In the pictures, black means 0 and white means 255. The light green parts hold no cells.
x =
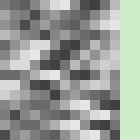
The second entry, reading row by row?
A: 106
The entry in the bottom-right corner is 75
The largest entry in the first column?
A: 218
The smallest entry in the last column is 64
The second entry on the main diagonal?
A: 133
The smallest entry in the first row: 64
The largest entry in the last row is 230
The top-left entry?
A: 124
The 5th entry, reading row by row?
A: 175
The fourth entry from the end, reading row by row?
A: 218
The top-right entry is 185
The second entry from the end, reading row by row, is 144
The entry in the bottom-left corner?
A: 75
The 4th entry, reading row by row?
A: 133
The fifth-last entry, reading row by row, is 175
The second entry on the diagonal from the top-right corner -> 175
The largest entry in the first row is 230
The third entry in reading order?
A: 94

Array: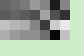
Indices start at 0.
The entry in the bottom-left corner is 173
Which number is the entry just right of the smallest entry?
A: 193
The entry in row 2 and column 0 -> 193
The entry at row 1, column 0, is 91
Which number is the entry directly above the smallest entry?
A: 204
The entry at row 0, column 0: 100
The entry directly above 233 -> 49
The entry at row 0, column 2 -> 121

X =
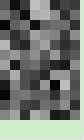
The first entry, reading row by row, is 87
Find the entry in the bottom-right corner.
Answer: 119
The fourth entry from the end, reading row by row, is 151
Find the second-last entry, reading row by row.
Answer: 37
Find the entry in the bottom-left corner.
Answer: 131
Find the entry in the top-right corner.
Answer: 58
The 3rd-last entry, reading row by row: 25
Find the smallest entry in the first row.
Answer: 16
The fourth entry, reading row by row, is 191
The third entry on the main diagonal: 119
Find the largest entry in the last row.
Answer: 172
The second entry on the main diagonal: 78

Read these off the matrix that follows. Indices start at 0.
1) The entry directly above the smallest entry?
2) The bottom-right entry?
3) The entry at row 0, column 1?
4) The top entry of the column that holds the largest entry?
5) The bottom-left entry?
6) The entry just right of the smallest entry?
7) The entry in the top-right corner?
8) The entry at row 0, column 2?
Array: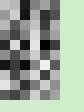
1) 99
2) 162
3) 185
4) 162
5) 90
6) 59
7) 99
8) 30

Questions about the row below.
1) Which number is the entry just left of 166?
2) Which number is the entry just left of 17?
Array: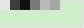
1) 185
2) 61

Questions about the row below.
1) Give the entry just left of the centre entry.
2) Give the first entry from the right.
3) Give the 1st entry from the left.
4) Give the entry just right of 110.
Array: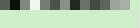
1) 80
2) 171
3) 90
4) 71

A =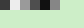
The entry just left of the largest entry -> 58
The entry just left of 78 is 154
